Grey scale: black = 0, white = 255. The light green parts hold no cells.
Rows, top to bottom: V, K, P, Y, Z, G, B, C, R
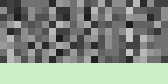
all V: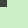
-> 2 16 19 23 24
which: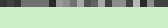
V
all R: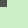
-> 4 16 18
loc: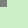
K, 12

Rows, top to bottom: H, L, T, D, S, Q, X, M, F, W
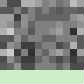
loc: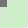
H, 9
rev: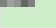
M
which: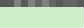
L
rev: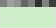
M
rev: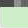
W

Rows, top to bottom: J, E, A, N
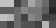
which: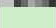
J
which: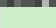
N
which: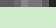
E
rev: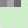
J
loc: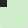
E, 8
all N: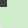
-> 2 6

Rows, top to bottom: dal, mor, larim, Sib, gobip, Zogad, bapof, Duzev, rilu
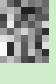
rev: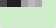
mor
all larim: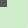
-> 6 7
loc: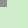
rilu, 6

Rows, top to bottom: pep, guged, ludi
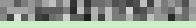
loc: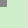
ludi, 1
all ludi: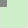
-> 1

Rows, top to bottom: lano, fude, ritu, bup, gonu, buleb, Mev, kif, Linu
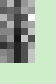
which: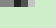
gonu
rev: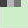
lano

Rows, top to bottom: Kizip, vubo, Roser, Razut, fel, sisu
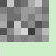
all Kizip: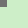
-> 4
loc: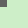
Kizip, 3

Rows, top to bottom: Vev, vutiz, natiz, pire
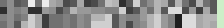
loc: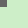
Vev, 4
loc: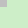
Vev, 16
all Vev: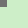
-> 1 6 15 21 27 30
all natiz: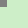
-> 1 4 10 13 19 20 25
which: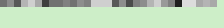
pire

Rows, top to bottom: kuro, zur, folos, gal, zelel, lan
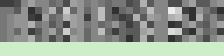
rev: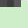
folos
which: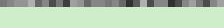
lan
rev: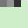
zur
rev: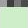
lan

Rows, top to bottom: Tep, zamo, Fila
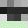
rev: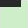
zamo
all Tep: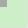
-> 1 3
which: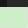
zamo
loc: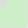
Fila, 1
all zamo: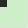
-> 2 3 4
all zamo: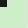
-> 1
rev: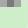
Tep

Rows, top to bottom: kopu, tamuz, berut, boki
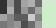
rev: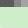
berut
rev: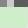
berut
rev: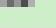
tamuz

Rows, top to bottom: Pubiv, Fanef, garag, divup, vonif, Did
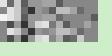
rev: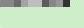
Fanef
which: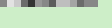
Fanef
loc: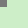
divup, 8
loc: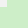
garag, 1

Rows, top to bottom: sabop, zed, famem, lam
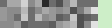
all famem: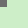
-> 3 5 10 14
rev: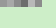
zed
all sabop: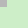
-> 11
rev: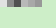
lam
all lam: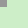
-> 3 9
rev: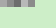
zed
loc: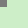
zed, 12

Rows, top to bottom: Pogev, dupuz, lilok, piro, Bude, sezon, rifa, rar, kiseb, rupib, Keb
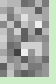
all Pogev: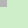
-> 2 3 6
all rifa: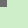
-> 2
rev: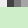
rar

